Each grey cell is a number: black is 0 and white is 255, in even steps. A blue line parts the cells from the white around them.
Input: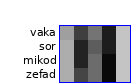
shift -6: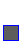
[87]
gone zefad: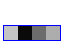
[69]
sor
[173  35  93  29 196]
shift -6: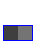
[ 57 110]
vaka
[159  63 116  29 196]
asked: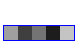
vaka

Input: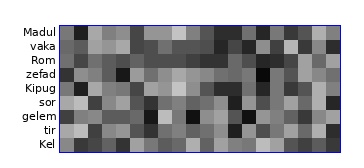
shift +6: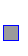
[161]
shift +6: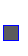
[98]
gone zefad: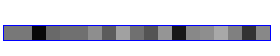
[155]
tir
[168 188  64 136 149  84  51 112 128  98 112 142  31 149  78 120 161 105
 175  45]

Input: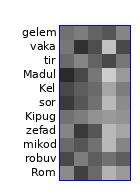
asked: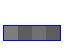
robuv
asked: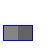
tir
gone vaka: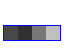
[78]
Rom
[139  64 106 179 153]
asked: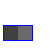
Rom
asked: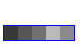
sor

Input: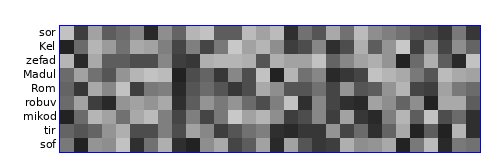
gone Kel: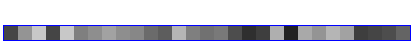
[155]
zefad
[181  41 169  93  93  77  77 135  62  55 175 181 181 175  85 175 162 162
 194 100 135 162 175 148  34 107 175  93  41 194]
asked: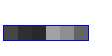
robuv

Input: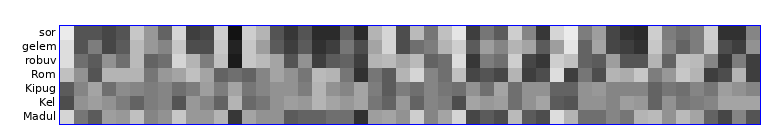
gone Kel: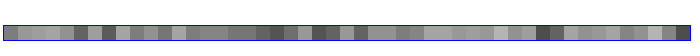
[105]
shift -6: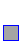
[158]
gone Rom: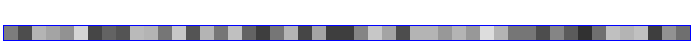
[172]
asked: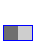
robuv
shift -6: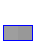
[152 146]
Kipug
[ 91 133 164 111 140 133 125 133 111 125 158 125 164 118 133 146 146 125
 180 146 133 164 125  91 125 111 133 118 111 146 111 164 111 146 146  99
  99 146 152 133 133 133  99 118 111 133 118 158 146 133]
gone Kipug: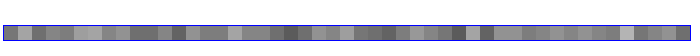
[140]

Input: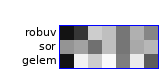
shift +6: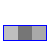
[197 124 175]
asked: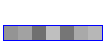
sor
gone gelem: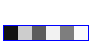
[235]

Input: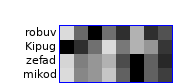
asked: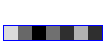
robuv
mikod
[219 135 150 198  97   0  97  62]
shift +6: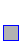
[184]
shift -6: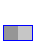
[144 192]
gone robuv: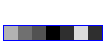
[104]
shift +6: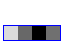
[225 110   6 118]
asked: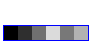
Kipug

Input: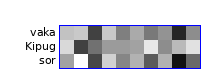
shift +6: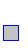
[200]
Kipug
[217  65 113 155 155 162 232 141 186 225]

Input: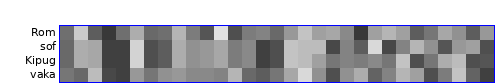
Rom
[111 203  93  56 111 173 105 111 181 124  85 225  79 124 131 105 152 195
 160 167 137  56 160 181 160  93 118 167 145  93 152]
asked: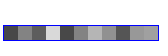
sof
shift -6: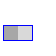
[161 211]
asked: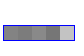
Kipug

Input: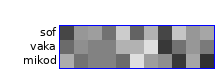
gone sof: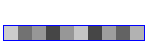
[166]
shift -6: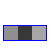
[137  50 160]
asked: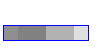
vaka
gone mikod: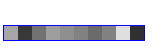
[172]
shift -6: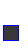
[50]
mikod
[172 114 130 130 107 223 158 143  56 166  48]
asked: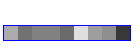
mikod

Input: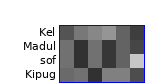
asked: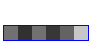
sof
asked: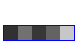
sof
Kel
[ 84 120 135 149  99  62]
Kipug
[106 113  49 128 128  77]

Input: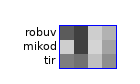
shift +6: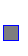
[132]
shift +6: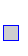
[212]
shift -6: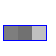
[120 107 186]
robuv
[ 91  64 206 178]
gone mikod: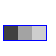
[212]

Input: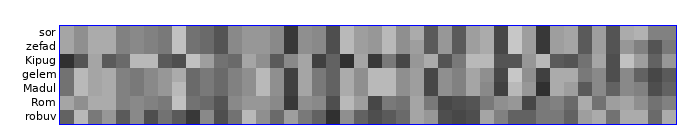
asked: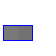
Rom
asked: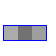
Rom
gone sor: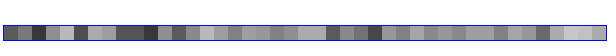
[178]
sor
[165 143 171 171 129 137 129 121 193 114 106  84 137 151 151 137  56 143
 137  78 185 158 151 185 143 171  90 151  90 158 171  71 199 158  56 158
 165  90 158  84 171 178 129 129]
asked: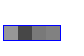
Rom
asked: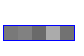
Rom
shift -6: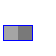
[159 115]

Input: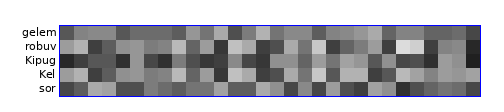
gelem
[ 87 131 137 137  87 108 108 108  93 150 116 170  79 124 178 116 137 137
  93 131 137 150 170 100 131 131 100 100 108  71]
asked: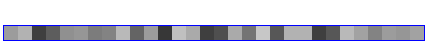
Kel

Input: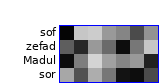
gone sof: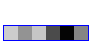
[153]
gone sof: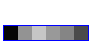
[204]
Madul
[ 13 126 212 161 133 153  33]
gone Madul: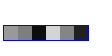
[161]
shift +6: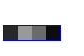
[ 46 159 112  19]
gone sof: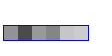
[5]

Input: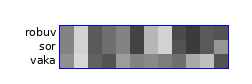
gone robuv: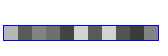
[75]
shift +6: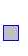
[197]
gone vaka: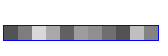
[138]
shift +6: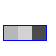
[189 216  81]
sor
[131 210  90 111 131  67 183 210  83  59  90 150]

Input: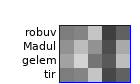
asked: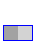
gelem
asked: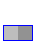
Madul
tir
[125 132 197  71  97]

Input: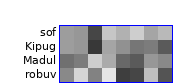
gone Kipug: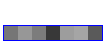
[145]
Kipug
[157 151  56 165 145 118 124  90]
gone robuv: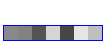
[62]

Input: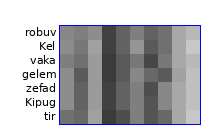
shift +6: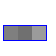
[133 118 161]
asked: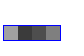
tir
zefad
[141  98 155  65  98 127  78 135 168 191]

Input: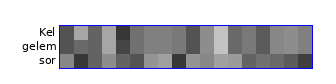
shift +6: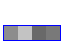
[147 201 111 127]
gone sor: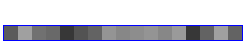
[63]
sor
[135  55  99 141  99  83 148 160  55 148 135 160 154  99 113 105  91  63]
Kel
[ 83 166  99 166  55 113 128 128 121  83 141 195 105 121  91 135 141 128]
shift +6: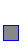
[141]

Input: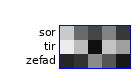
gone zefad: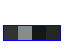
[85]
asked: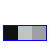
tir

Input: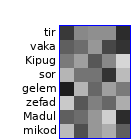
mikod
[187  79 151 173  95]
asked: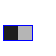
gelem
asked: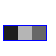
gelem
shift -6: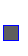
[89]

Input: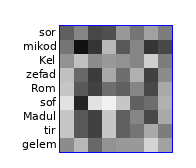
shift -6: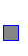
[127]
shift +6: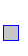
[204]

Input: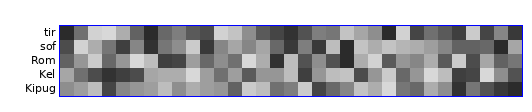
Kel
[166 112  76  50  63  76 166 173 173 216 158 112 158  90 150 150 189  63
 150 189 195  76 150 203 104 150 216 189  63  69 216 142  82]
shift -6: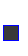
[51]
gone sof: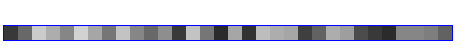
[181]
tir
[ 43 112 210 216 173  98  43 104 126  90  76 210 195 142  90  69  50  82
 126 118 195 166 142  43 210  69 112  90  63 203  69 134  57]
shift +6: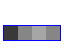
[ 63 140 172 140]
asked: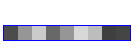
Kel

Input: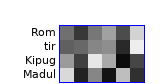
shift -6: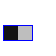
[ 14 184]
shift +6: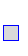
[223]
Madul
[217  34 134  20 190  48]
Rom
[112  56 119 161  76 211]
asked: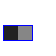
Madul

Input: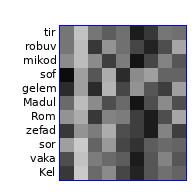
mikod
[139 188 139  62 124  20  70 131  86]
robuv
[118 188  56 147 112  70  35  78 166]
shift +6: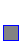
[137]
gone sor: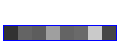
[153]
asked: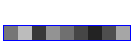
robuv
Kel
[ 56 202 106 139  70  35  86 112 100]
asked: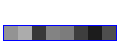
Rom

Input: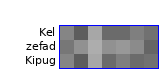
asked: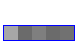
Kipug
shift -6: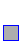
[167]
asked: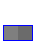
Kipug
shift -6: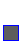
[87]

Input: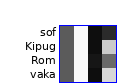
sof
[ 91 249  14  43]
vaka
[ 91 249  14 215]
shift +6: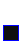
[20]

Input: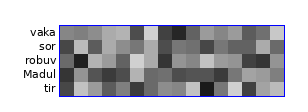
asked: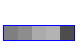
vaka
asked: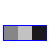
tir
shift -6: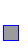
[149]
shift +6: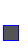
[90]
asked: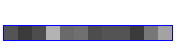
Madul
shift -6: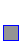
[142]
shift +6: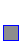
[147]

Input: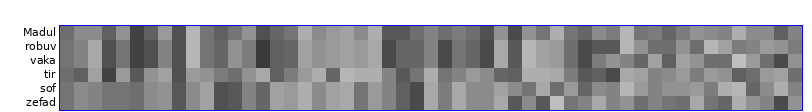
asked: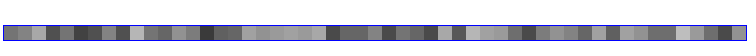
vaka
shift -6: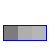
[118 168 176]
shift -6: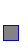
[125]
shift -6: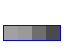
[155 148 104  68]

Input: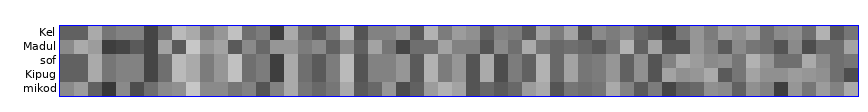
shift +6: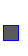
[96]
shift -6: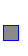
[132]

